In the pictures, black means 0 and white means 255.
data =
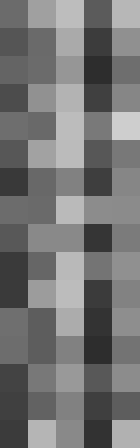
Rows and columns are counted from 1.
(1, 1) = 107
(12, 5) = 142
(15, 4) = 63
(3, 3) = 150
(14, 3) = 153
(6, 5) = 120
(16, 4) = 50
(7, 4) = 62
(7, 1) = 57
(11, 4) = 59
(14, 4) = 88
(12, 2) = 93
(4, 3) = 179
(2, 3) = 170
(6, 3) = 187
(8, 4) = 140
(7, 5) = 134
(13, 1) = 109
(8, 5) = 139
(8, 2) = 106
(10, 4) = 116
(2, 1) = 85
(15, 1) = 64
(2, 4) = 60
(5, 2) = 105

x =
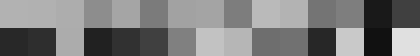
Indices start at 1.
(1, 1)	178
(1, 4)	141
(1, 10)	186
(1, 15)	64
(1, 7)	162
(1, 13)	126
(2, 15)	224
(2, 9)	182

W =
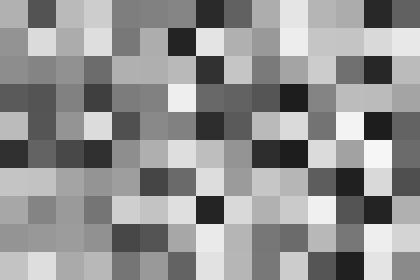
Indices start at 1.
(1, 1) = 177
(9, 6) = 84
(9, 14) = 238
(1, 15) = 97
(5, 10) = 186
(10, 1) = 195
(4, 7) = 238
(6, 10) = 45
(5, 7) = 129
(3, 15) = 187
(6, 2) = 99
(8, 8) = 36
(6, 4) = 48
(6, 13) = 162
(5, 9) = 90
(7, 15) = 79
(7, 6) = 69
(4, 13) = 188
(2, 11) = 237
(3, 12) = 204
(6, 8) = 190
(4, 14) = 187
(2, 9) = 176
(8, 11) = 202
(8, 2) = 132
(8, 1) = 167
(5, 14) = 29
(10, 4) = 184
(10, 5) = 117
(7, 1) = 196
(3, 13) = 112
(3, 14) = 39
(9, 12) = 184
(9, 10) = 119
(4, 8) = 104
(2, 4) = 222

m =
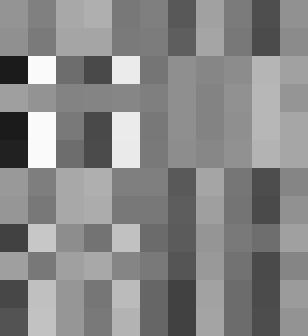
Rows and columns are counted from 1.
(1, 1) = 148
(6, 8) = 135
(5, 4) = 73
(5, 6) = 120
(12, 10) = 77
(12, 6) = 102
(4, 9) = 145
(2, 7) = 94
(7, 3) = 168
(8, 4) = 172
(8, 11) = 145
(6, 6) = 121
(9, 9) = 121
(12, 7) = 65
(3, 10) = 181
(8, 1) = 150
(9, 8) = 149
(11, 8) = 162
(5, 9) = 143
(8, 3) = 168
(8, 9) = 116
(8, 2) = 120
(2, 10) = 75
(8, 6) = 120
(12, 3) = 150
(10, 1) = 159
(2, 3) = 165
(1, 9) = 123
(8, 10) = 74
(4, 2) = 147
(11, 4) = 118
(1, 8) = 161
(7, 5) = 127
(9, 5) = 193
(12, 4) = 121

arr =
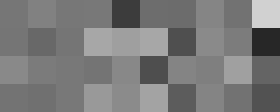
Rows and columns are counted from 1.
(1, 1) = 118
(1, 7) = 108
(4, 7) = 92
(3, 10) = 100
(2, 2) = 104
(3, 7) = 132
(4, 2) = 112
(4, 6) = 163
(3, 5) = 136
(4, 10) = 82
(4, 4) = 153
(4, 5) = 139
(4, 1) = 115

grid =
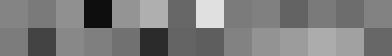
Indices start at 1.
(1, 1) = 132
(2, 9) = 130
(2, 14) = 103
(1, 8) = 224
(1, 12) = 122
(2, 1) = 124
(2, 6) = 43

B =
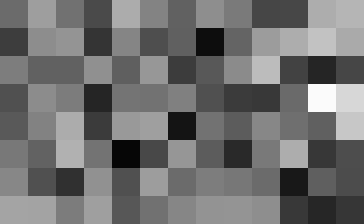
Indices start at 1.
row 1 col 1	107
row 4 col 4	37
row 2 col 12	194
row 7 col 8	125
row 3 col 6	151
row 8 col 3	124
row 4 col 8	80
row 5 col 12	96
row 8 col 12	38
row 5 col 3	172
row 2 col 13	170
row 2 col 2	141
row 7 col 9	119
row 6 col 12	55
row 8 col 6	113
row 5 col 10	135
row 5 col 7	20
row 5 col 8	114
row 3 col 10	188
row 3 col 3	97
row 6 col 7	150
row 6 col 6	72
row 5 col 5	153
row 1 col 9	122
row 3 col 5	95
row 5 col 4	59
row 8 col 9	148
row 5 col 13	199
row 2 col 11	173
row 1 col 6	131

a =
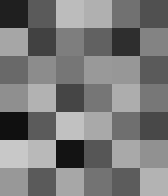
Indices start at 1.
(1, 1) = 31
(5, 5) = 111
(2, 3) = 126
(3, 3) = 118
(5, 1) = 16
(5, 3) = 193
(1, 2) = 90
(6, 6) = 145
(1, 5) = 113
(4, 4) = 118
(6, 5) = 169
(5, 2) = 91
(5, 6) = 72
